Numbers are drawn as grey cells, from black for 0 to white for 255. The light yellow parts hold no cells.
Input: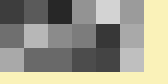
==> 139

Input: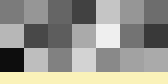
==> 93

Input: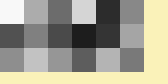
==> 74

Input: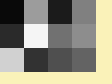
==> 113

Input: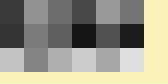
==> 95

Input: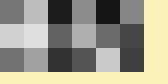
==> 99
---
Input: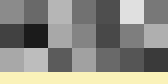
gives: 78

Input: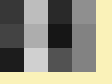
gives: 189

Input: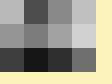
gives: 76

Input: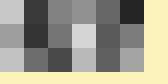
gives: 145

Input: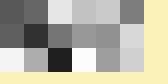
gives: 194

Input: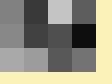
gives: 57

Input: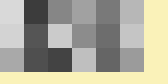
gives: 161

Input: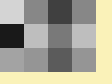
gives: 135
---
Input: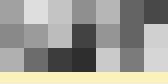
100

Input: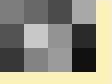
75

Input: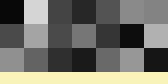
138

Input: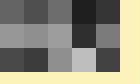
31

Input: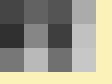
84

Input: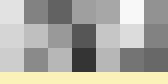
248

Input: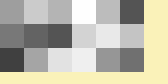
188
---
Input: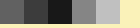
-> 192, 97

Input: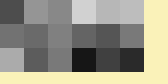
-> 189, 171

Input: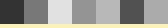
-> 171, 51

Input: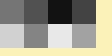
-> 67, 209

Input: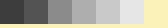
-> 230, 61

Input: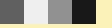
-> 24, 96

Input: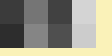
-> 212, 45

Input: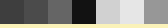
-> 151, 62
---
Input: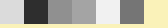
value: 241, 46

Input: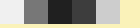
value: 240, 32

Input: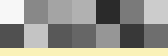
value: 247, 42

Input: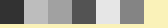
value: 230, 50

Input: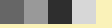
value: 215, 46

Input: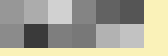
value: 209, 58

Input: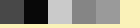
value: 202, 8

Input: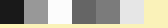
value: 252, 25

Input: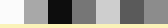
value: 251, 13
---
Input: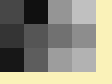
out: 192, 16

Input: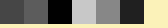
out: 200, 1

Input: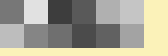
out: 225, 61

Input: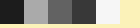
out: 246, 28

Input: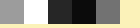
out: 255, 11

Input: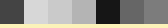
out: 215, 22
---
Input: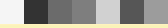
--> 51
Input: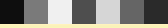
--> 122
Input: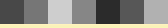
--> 118
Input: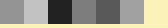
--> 194
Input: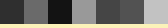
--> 106
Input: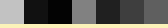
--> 17
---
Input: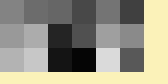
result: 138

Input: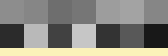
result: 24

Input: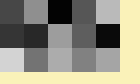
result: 10

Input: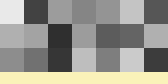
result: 176

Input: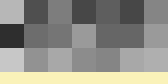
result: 154

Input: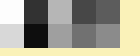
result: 139

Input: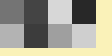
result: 207

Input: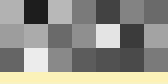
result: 163

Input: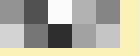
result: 197

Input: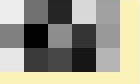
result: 153
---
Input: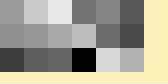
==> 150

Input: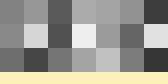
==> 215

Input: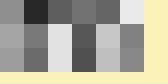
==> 121

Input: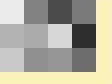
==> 171

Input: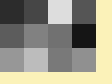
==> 129

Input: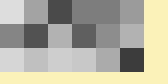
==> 82

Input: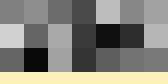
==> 100

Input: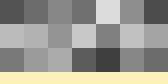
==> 178

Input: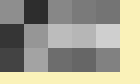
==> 150

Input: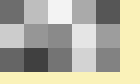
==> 150
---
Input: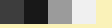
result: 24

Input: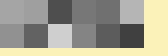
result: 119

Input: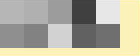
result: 156

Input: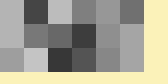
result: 127

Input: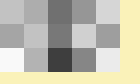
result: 112

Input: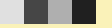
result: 70

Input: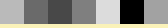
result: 220
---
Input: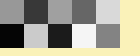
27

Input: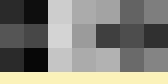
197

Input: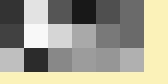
136

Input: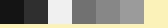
240

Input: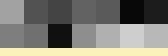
16

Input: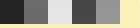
229

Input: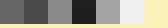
138

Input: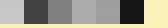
128

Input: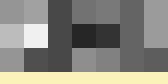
72
